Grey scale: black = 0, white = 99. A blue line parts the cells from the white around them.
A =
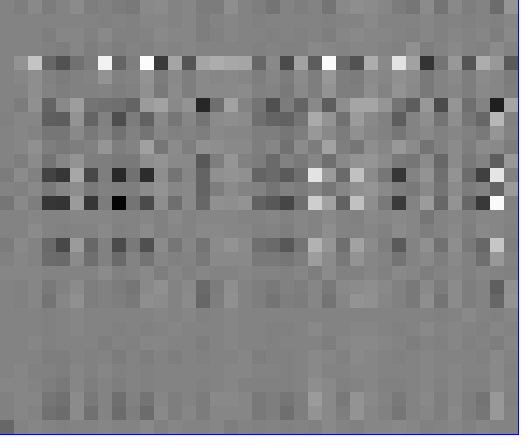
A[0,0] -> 51
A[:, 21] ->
[49, 51, 50, 50, 63, 54, 53, 39, 45, 49, 54, 47, 43, 48, 43, 52, 52, 45, 49, 52, 49, 48, 51, 51, 51, 51, 51, 51, 49, 49, 51]
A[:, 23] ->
[45, 50, 49, 52, 97, 59, 57, 36, 57, 53, 63, 43, 60, 46, 63, 53, 55, 58, 54, 54, 47, 45, 51, 51, 49, 52, 51, 53, 53, 53, 53]
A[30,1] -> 51
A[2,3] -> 49
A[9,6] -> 47
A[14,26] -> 55
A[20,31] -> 48
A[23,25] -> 52
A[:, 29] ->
[46, 51, 50, 56, 63, 54, 53, 36, 51, 51, 54, 46, 51, 47, 51, 52, 52, 51, 51, 52, 47, 47, 51, 51, 49, 51, 51, 51, 51, 51, 52]
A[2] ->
[51, 51, 51, 49, 52, 52, 50, 53, 50, 50, 51, 53, 52, 52, 49, 50, 52, 51, 51, 50, 51, 50, 51, 49, 52, 53, 52, 52, 51, 50, 52, 50, 52, 51, 52, 49, 53]
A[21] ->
[51, 50, 52, 45, 52, 56, 49, 50, 49, 47, 55, 54, 51, 54, 40, 49, 56, 51, 49, 45, 49, 48, 52, 45, 52, 57, 56, 52, 50, 47, 55, 45, 54, 49, 51, 40, 57]
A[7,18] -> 45
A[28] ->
[50, 52, 52, 46, 44, 54, 47, 51, 43, 50, 45, 52, 49, 51, 48, 53, 53, 52, 47, 49, 46, 49, 60, 53, 47, 57, 53, 51, 47, 51, 53, 49, 52, 49, 45, 59, 50]
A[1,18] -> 50
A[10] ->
[51, 52, 56, 49, 47, 49, 50, 58, 49, 51, 62, 46, 54, 49, 56, 55, 53, 53, 49, 52, 44, 54, 48, 63, 49, 46, 55, 52, 59, 54, 45, 50, 54, 49, 54, 53, 48]
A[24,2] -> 52
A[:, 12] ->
[51, 51, 52, 51, 64, 53, 54, 53, 46, 50, 54, 53, 45, 52, 43, 53, 52, 46, 50, 52, 51, 51, 51, 52, 51, 49, 51, 51, 49, 49, 52]
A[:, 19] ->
[45, 51, 50, 51, 53, 52, 51, 31, 39, 49, 52, 41, 41, 45, 34, 52, 51, 41, 47, 51, 47, 45, 51, 50, 50, 50, 51, 50, 49, 49, 51]
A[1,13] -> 52
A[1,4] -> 51
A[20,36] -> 56
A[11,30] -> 54
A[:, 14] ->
[48, 49, 49, 51, 64, 53, 53, 15, 45, 49, 56, 34, 39, 39, 40, 52, 53, 45, 47, 52, 41, 40, 50, 51, 49, 50, 51, 50, 48, 48, 51]
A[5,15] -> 52
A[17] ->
[48, 53, 51, 41, 28, 60, 40, 50, 29, 47, 31, 54, 46, 52, 45, 54, 57, 54, 43, 41, 34, 45, 69, 58, 43, 63, 54, 49, 35, 51, 56, 44, 55, 47, 40, 77, 49]
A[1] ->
[51, 51, 51, 51, 51, 51, 51, 50, 51, 50, 52, 52, 51, 52, 49, 51, 52, 51, 50, 51, 51, 51, 51, 50, 51, 51, 53, 51, 51, 51, 52, 50, 51, 50, 51, 50, 52]
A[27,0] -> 52
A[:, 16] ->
[55, 52, 52, 51, 65, 53, 53, 63, 55, 52, 53, 58, 57, 54, 55, 52, 52, 57, 53, 51, 55, 56, 52, 52, 52, 51, 52, 52, 53, 52, 49]
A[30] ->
[40, 51, 52, 51, 50, 51, 51, 52, 51, 51, 53, 50, 52, 51, 51, 52, 49, 51, 50, 51, 50, 51, 50, 53, 51, 50, 52, 52, 53, 52, 50, 51, 52, 50, 52, 51, 51]
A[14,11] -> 55
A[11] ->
[51, 49, 54, 45, 52, 57, 49, 49, 47, 47, 55, 57, 53, 53, 34, 49, 58, 50, 48, 41, 50, 47, 52, 43, 53, 57, 58, 54, 47, 46, 54, 40, 54, 47, 51, 36, 59]
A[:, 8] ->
[48, 51, 50, 49, 39, 50, 49, 43, 30, 44, 49, 47, 16, 49, 2, 51, 50, 29, 41, 50, 48, 49, 51, 50, 51, 48, 50, 49, 43, 42, 51]
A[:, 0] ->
[51, 51, 51, 51, 51, 51, 51, 51, 50, 51, 51, 51, 48, 51, 46, 51, 51, 48, 50, 52, 51, 51, 51, 51, 51, 51, 51, 52, 50, 50, 40]

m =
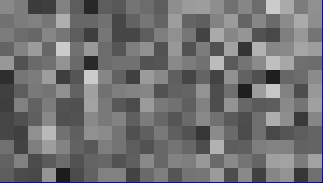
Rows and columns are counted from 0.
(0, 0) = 53
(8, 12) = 33
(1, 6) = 40
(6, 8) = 49
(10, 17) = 37
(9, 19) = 28
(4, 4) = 57
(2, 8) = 27
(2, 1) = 42
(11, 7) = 40
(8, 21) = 22
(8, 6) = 53
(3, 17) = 20
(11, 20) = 63
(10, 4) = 51
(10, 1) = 26
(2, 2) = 40
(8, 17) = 30
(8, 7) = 47
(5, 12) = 37
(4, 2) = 41
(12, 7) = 50
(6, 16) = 43
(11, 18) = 39
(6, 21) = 30
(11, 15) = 41
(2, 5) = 36
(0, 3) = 24
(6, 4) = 56
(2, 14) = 26
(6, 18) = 61
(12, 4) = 11
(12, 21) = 21
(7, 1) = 50
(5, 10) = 60
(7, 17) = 40
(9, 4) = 44
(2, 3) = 52

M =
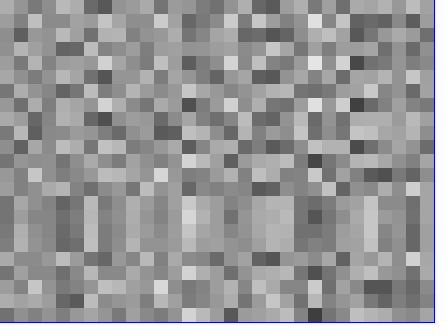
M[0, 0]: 67
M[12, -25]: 59
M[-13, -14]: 41
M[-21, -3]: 66
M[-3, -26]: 51
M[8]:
[66, 61, 40, 52, 69, 66, 40, 31, 56, 61, 59, 41, 54, 64, 50, 43, 52, 73, 42, 39, 57, 72, 41, 57, 44, 67, 68, 68, 60, 72, 62]
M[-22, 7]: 76
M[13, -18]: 40
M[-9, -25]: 72
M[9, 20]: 55
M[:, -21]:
[66, 55, 57, 49, 48, 69, 60, 46, 59, 60, 52, 56, 58, 73, 60, 58, 60, 57, 72, 57, 59, 49, 53]
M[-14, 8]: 41
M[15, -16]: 61
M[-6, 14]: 61
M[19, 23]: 45
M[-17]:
[46, 67, 57, 52, 39, 46, 73, 49, 55, 70, 60, 54, 59, 77, 65, 59, 52, 57, 63, 69, 71, 45, 43, 47, 61, 63, 78, 52, 57, 41, 63]
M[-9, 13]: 78
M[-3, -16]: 61
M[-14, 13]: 74
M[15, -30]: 61
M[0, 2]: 47
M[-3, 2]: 77
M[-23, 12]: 60
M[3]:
[56, 70, 62, 57, 39, 40, 73, 51, 55, 61, 49, 61, 62, 57, 58, 61, 63, 54, 58, 77, 64, 46, 62, 49, 61, 61, 64, 43, 57, 41, 56]
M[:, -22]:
[60, 55, 50, 61, 55, 58, 70, 54, 61, 56, 48, 63, 64, 46, 68, 67, 66, 70, 52, 66, 62, 60, 62]
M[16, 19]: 70
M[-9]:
[45, 65, 56, 51, 39, 46, 72, 47, 55, 68, 60, 52, 62, 78, 66, 61, 51, 55, 65, 70, 70, 46, 42, 48, 60, 63, 76, 54, 54, 43, 64]
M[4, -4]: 47
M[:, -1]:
[63, 61, 43, 56, 53, 62, 63, 47, 62, 55, 42, 64, 55, 64, 64, 64, 62, 62, 65, 66, 54, 51, 64]
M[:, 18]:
[40, 77, 42, 58, 74, 37, 63, 68, 42, 50, 49, 66, 74, 35, 65, 66, 65, 62, 38, 66, 74, 60, 62]
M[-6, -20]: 57
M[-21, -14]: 40
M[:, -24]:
[34, 76, 69, 51, 81, 33, 49, 82, 31, 49, 75, 55, 73, 54, 47, 51, 48, 48, 40, 53, 74, 54, 58]
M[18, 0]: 66
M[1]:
[61, 50, 74, 54, 54, 63, 60, 76, 64, 55, 55, 79, 63, 40, 47, 54, 79, 48, 77, 61, 50, 57, 87, 52, 76, 38, 41, 38, 53, 36, 61]

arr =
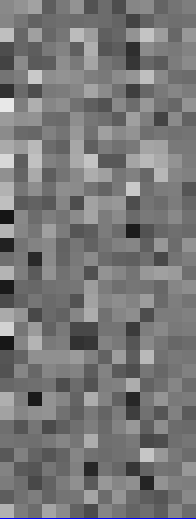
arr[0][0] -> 53
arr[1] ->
[52, 46, 38, 42, 43, 42, 43, 42, 39, 26, 38, 45, 43, 44]
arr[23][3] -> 38
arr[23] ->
[82, 46, 60, 38, 47, 28, 28, 45, 45, 23, 49, 53, 47, 48]
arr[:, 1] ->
[57, 46, 40, 40, 54, 49, 41, 49, 56, 41, 60, 36, 39, 46, 35, 53, 52, 45, 47, 49, 41, 38, 58, 46, 52, 39, 52, 42, 49, 52, 33, 44, 50, 35, 43, 44, 48]
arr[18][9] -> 37
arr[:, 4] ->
[47, 43, 46, 51, 55, 57, 48, 55, 41, 45, 38, 47, 45, 55, 52, 45, 48, 38, 39, 44, 45, 43, 38, 47, 49, 56, 49, 30, 52, 44, 37, 52, 39, 40, 48, 45, 54]
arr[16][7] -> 48
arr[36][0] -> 69
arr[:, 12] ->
[45, 43, 40, 47, 48, 43, 52, 40, 54, 44, 47, 57, 52, 49, 48, 53, 43, 42, 45, 60, 52, 49, 48, 47, 40, 47, 45, 52, 47, 50, 42, 43, 47, 44, 50, 42, 52]
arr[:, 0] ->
[53, 52, 74, 30, 26, 45, 19, 90, 60, 54, 66, 84, 56, 69, 74, 8, 70, 13, 43, 70, 10, 29, 66, 82, 9, 33, 32, 40, 68, 63, 43, 45, 34, 51, 48, 36, 69]
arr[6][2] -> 30
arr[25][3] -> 56
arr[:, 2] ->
[63, 38, 62, 36, 35, 78, 30, 68, 57, 40, 72, 75, 66, 55, 38, 42, 46, 51, 16, 35, 40, 46, 28, 60, 70, 56, 40, 43, 10, 56, 46, 43, 39, 33, 28, 49, 42]
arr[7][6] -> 37
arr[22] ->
[66, 58, 28, 41, 38, 52, 67, 44, 52, 55, 30, 48, 48, 50]
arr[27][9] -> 67
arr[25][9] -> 36
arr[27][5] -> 42
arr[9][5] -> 59
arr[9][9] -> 57
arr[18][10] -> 43
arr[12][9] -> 50
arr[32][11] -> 59
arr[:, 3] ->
[36, 42, 40, 47, 36, 55, 47, 52, 42, 50, 42, 50, 36, 43, 34, 49, 62, 53, 54, 57, 44, 41, 41, 38, 47, 56, 52, 45, 57, 57, 29, 47, 33, 46, 38, 39, 64]
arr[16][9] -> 11
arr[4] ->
[26, 54, 35, 36, 55, 47, 64, 46, 42, 21, 40, 35, 48, 54]
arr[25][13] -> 46
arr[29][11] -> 33
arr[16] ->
[70, 52, 46, 62, 48, 33, 36, 48, 42, 11, 32, 40, 43, 41]
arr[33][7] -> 45
